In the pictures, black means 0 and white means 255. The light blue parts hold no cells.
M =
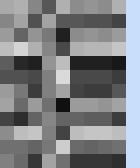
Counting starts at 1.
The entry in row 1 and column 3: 134
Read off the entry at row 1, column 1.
169
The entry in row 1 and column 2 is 176
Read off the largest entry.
218
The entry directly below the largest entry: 163
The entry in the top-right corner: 176
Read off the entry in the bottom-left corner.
128
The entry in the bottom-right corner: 46
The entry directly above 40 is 212
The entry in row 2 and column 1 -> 134
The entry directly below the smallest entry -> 100
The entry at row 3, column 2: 100
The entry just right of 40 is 32
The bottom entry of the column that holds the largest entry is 112
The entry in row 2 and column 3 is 81
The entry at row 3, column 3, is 148
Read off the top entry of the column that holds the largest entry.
176
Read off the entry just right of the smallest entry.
155
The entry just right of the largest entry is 73
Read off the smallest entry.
16
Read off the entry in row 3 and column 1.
155
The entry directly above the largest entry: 189

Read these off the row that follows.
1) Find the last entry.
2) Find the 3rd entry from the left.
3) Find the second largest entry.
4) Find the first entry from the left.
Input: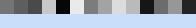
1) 35
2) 74
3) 220
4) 116

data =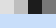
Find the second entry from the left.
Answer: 190
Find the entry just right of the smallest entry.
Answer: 119
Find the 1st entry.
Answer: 223

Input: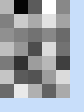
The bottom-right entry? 170
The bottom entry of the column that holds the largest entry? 98
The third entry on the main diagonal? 114
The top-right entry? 136
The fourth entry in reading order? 255
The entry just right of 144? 128
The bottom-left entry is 106
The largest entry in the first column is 197
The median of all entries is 144
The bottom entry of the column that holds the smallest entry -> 233

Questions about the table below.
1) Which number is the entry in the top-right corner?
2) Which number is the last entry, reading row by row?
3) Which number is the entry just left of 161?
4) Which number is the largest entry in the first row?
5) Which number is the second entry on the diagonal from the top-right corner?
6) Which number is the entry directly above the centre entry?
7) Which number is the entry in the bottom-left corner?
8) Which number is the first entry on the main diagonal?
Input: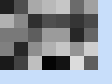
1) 161
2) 94
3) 107
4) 198
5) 53
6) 79
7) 25
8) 32
